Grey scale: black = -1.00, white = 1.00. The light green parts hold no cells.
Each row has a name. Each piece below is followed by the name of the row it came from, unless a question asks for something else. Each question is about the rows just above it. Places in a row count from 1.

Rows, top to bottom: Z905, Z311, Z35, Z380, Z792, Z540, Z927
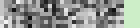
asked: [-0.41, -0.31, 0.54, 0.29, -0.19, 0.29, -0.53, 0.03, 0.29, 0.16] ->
Z905
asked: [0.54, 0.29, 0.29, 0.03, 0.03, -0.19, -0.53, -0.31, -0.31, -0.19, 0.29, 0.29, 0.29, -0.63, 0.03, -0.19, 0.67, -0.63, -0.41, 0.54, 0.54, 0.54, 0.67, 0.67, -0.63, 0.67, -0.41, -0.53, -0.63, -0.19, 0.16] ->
Z380
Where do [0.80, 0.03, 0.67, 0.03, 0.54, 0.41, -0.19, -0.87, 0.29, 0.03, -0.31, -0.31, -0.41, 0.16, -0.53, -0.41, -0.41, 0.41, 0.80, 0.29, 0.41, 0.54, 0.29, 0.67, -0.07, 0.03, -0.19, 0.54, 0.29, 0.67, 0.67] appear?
Z792
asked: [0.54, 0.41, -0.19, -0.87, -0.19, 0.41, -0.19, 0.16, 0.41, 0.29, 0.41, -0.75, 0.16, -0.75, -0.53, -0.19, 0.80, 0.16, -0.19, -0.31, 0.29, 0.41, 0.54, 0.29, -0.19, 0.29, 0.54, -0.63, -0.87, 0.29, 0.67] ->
Z35
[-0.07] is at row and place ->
Z792, 25
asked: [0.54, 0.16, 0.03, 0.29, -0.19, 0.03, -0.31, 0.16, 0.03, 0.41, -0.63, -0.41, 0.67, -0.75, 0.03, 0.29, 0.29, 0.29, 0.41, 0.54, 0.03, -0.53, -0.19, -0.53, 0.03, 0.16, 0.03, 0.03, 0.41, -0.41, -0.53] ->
Z311
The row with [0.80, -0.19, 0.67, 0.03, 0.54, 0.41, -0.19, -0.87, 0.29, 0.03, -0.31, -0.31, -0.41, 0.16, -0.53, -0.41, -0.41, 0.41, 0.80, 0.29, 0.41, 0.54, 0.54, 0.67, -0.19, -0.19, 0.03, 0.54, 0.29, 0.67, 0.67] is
Z927

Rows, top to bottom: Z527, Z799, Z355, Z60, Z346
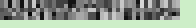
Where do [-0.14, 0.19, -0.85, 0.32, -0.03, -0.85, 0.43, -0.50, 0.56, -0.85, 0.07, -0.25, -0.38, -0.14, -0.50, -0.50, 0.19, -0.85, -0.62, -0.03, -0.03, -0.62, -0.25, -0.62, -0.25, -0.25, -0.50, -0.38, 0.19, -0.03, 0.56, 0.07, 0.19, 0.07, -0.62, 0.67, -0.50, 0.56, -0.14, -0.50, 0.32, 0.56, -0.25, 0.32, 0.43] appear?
Z799
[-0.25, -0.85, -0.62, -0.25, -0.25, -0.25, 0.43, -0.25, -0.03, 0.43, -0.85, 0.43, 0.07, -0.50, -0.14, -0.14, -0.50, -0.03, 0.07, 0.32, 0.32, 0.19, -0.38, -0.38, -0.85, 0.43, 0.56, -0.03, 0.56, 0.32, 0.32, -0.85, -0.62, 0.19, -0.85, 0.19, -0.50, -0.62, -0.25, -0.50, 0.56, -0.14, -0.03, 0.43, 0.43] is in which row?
Z346
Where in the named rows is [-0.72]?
Z60, 32
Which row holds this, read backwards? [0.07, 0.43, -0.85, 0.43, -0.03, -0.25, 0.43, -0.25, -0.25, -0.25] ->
Z346
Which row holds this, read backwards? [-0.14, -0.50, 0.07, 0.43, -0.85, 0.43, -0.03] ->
Z346

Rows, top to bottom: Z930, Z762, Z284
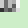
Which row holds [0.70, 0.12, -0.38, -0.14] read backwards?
Z284
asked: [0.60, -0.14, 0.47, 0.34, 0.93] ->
Z930
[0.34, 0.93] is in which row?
Z930
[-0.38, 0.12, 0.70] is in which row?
Z284
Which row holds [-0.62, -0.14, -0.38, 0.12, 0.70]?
Z284

